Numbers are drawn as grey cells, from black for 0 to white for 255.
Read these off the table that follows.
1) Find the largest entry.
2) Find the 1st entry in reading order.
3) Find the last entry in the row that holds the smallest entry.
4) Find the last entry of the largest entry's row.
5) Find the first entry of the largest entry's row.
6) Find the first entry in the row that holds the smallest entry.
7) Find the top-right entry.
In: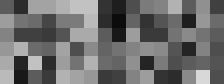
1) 216
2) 92
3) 107
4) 78
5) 186
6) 157
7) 64
